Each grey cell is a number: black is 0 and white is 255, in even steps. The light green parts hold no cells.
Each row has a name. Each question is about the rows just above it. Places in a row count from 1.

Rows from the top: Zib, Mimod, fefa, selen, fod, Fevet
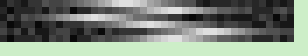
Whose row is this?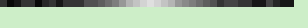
selen
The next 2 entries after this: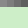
[81,52]
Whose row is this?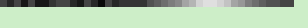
fod
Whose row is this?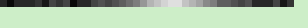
Fevet
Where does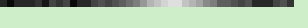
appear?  Mimod

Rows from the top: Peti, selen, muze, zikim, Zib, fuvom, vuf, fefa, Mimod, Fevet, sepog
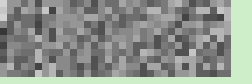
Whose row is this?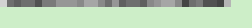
muze
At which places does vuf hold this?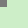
4 5 17 22 24
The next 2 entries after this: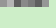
[95,110]
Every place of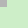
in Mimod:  6 26
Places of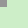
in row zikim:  3 9 11 12 20 22 24 27 28 32
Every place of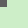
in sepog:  5 9 12 14 22 25 29 30
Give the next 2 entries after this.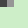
[181,137]

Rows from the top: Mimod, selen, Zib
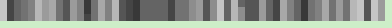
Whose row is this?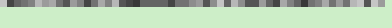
Zib
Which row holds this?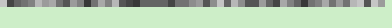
selen

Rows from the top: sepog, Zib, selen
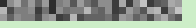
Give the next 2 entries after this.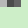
[99,99]
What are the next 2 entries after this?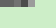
[141,99]
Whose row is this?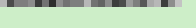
Zib
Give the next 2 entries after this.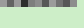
[141,60]
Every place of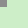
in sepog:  2 10 15 16 20
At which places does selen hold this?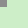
3 7 19 23

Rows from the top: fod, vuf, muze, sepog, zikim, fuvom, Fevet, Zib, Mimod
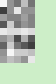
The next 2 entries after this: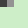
[232,147]
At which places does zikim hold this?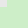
1 4
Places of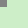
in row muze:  2 3 5
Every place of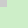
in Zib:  3 4
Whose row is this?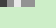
vuf
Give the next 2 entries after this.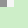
[204,204]

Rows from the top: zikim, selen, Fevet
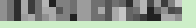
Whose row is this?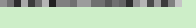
zikim
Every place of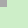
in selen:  4 7 8 15 17
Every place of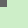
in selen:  19 23
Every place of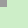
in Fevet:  4 12 13
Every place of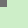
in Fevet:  2 6 14 15
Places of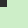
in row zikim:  3 19

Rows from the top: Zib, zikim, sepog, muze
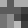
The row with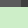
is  zikim
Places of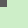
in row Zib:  2
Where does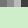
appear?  muze
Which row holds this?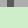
Zib
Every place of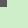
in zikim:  1 2 3

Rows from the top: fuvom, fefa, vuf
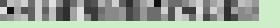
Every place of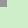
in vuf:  2 18 21 24 37
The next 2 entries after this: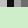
[109,137]
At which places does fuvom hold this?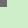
5 11 20 25 26
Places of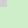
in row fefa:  6 24 26 31
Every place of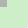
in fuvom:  3 12 15 28 36

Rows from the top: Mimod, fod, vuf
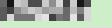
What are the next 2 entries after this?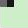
[203,188]
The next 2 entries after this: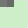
[227,90]
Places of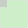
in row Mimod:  3 7 11
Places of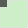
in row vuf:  1 12
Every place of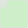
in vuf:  7 11
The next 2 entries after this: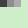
[203,188]
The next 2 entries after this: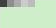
[157,172]

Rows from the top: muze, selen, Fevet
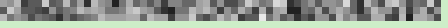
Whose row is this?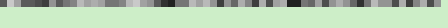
selen
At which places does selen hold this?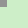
8 22 31 33 48 50 55 56 63
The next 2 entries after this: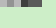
[231,117]
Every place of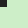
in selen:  25 42 43
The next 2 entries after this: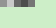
[185,147]
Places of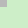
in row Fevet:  1 15 22 32 34 49 58

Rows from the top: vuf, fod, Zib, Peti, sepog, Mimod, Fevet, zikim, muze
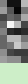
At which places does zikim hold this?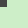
2
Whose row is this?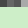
Zib
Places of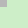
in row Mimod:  2 3
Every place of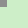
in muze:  2 3
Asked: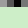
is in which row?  fod
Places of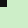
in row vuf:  2 3

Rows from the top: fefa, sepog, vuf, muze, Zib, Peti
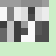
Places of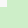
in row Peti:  4 5
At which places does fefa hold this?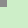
4 5 6
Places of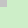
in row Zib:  2

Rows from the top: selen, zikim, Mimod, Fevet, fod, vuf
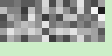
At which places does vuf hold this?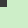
8
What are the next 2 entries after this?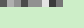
[75,145]
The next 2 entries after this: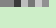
[201,145]

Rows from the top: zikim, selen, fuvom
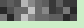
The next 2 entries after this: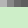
[56,94]
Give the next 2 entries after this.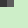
[56,56]
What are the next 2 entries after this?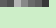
[94,56]
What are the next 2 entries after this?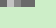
[94,94]

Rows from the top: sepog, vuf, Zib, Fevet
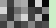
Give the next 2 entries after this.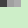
[21,214]
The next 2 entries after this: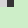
[107,146]
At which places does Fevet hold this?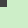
1 6
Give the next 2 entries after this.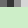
[65,185]
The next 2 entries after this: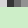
[65,53]
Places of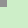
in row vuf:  4

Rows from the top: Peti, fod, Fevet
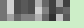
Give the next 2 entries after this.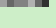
[193,89]
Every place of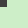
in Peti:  8 10
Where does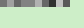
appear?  Fevet
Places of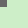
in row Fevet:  3 7

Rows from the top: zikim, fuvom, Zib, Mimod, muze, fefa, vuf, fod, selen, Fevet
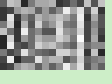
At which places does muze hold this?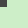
13 15
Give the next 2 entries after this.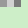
[110,225]

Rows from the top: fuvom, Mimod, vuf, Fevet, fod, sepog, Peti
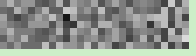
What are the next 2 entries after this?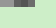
[176,84]
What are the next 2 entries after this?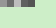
[124,163]
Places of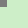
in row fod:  3 4 5 13 16 18 20 22
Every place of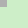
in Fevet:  12 15 16
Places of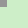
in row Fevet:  1 5 6 7 9 13 21 23 27
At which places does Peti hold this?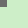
2 4 5 6

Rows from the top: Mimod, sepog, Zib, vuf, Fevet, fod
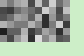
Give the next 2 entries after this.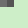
[206,163]
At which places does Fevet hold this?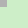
4

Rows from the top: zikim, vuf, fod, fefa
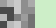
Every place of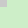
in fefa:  3
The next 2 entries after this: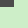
[202,142]
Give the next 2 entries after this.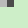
[128,157]
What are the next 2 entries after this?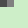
[157,114]
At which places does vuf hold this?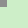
4 5

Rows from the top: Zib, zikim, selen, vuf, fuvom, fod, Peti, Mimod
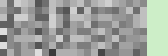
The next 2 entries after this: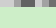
[191,191]
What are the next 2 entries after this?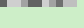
[175,150]

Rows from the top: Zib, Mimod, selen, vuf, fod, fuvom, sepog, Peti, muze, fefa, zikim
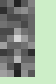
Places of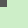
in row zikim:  5
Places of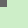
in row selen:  1 5
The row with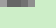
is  sepog

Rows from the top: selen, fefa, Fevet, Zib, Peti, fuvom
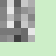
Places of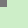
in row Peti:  1 2 3
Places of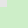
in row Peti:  5
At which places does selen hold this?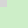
2
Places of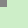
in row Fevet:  1 3 5
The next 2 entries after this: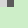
[200,174]

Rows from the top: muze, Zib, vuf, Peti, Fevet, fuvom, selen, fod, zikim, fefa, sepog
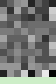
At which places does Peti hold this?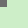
5 6 7 8
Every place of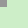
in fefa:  1 2 3 5 8
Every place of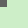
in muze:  2 6
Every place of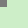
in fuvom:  6 8
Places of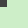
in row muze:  1 7

